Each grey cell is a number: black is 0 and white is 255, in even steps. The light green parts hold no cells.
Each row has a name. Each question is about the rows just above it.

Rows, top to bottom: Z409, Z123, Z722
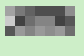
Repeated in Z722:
[153]
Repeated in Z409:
[78]
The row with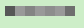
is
Z722
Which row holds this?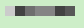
Z123

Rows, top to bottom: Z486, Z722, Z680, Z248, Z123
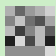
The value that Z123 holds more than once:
[143]
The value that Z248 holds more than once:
[32]
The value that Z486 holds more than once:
[176]
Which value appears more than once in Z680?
[187]
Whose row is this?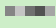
Z722
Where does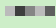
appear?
Z680
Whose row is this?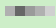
Z486

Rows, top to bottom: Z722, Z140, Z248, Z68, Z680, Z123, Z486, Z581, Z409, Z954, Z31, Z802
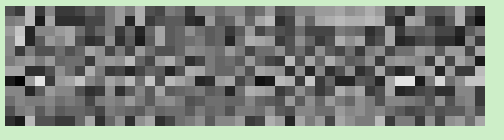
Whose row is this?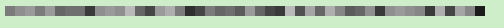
Z123
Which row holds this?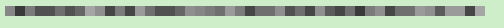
Z680
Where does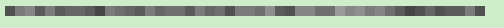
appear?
Z31
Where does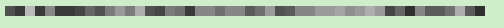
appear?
Z722
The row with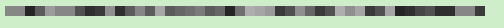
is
Z409

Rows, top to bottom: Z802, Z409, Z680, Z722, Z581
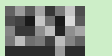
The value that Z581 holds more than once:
[44]
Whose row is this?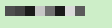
Z409
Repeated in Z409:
[26]
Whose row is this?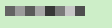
Z802
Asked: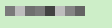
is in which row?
Z722

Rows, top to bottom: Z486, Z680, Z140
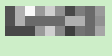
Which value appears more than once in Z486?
[154]
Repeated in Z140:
[72]
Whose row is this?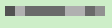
Z680
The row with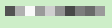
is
Z486
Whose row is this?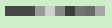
Z140

